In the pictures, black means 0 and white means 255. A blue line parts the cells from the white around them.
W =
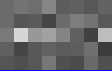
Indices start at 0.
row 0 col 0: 107
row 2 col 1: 214
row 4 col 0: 85
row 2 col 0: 121
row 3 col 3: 98
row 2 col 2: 152
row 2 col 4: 132
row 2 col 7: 189
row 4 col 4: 80
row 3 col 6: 111

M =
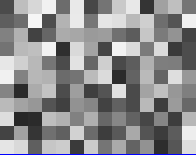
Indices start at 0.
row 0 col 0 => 75
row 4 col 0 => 231
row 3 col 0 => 115
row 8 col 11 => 134
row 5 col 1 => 130
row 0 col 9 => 232
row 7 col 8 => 97
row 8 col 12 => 61
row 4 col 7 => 207
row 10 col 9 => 99
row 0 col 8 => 201
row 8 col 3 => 190
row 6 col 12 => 151
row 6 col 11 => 192
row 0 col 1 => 190
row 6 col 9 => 74
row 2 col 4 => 171
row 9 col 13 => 237
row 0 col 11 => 161
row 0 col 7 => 116
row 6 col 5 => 158
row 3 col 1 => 185
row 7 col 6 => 134
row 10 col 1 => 217
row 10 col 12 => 86
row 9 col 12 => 92
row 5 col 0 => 241
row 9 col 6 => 107
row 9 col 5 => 210
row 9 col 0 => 67
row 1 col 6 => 118
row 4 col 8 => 74

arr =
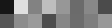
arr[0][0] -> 22
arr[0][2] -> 130
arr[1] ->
[85, 140, 154, 77, 135, 108, 126, 152]
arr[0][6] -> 136

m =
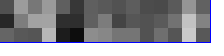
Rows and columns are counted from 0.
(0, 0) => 80
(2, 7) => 135
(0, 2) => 119
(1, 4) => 46
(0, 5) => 55
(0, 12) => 90
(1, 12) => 114
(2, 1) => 88
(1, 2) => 162
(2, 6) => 141
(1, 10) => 82
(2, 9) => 117
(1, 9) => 86

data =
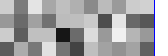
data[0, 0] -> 205
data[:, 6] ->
[138, 202, 220, 191]
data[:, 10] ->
[209, 87, 153, 96]
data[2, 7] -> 153
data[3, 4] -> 116
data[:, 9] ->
[204, 104, 181, 163]
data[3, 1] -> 172
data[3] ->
[91, 172, 120, 225, 116, 67, 191, 162, 146, 163, 96]
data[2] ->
[204, 93, 192, 192, 22, 107, 220, 153, 240, 181, 153]
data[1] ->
[152, 106, 161, 113, 188, 190, 202, 77, 228, 104, 87]

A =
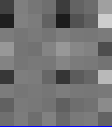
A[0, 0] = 65
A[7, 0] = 97
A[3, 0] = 152
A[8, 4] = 105
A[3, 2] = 114
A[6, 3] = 118
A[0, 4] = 60
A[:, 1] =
[127, 129, 118, 117, 118, 126, 118, 122, 124]
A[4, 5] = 123
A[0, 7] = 160
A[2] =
[124, 118, 122, 117, 126, 120, 119, 123]
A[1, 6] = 97
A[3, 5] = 135
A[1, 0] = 31
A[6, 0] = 124
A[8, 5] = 121
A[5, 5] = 92
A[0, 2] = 118
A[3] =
[152, 117, 114, 132, 152, 135, 130, 77]
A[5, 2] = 124

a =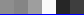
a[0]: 142
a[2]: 158
